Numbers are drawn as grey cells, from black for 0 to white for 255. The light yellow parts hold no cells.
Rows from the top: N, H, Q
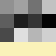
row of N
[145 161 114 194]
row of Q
[ 73 223 182 208]
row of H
[94 30 52  4]

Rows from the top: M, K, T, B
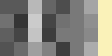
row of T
[ 95  69 196  61 121 121 137]
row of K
[113  53 203  69 113 121 143]
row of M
[ 89  89 184 101  77 121 165]

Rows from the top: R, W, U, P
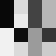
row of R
[  8 218  67 182]
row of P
[241 218 155 204]
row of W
[  8 234  67 182]

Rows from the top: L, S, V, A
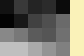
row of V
[136 120  91  85 112]
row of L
[18 57 36 43 11]

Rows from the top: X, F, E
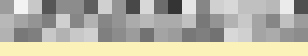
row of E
[178 120 127 200 178 200 208 127 140 156 114 164 156 120 127 114 216 208
 164 171 148 140]
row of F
[184 164 148 127 208 134 178 134 148 171 184 171 171 192 120 148 178 200
 164 134 192 156]

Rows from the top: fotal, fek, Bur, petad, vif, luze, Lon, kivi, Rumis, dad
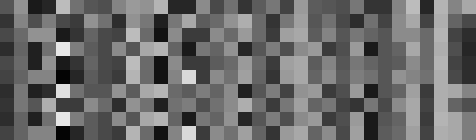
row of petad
[ 45 100  32 113 230 125  92  73 139  86 168 180 100  26 119 100 146  38
  86 125  79 139 154  59  79 154  26  86 100 168 106 174  79  38]
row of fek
[ 52 132  79 125  73  59 146 113  45 146 119  32 119 168  92 106 146 174
 106  52 119 160  86 113  73  45 113  67 139 168  67 174 100  73]
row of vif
[ 73 106  32 146  26  52 100  73  67 188 106  18 139  59  59  92 106 154
 106  59 160 168  92 132  86 119 100  86  92 139 106 180  67  45]
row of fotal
[ 86 146  26  38 188 113  86  79 132 154 146 180  38  38 139  73 113  52
  92 119  67 154  92  86  79 119  52  52 132 188  38 180 132 168]
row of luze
[ 67 100 132 132   4  38  92  73  59 180 106  18 132 217  59 139 113 160
 100  52 154 168 100 139  92 125 113  86 146 132 113 174  73  45]
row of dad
[ 67 100 132 132   4  38  92  73  59 180 106  18 132 217  59 139 113 160
 100  52 154 168 100 139  73 160  26  92 106 160  67 174 168 125]

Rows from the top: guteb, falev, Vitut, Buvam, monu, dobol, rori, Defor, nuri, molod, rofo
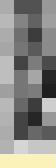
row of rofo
[178 213 198 198]
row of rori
[159 118 124  31]
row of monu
[190  68 124  75]
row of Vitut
[172 111  60 139]

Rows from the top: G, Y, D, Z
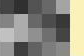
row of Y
[131 172 104  76  56]
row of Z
[151  62  98 125 137]

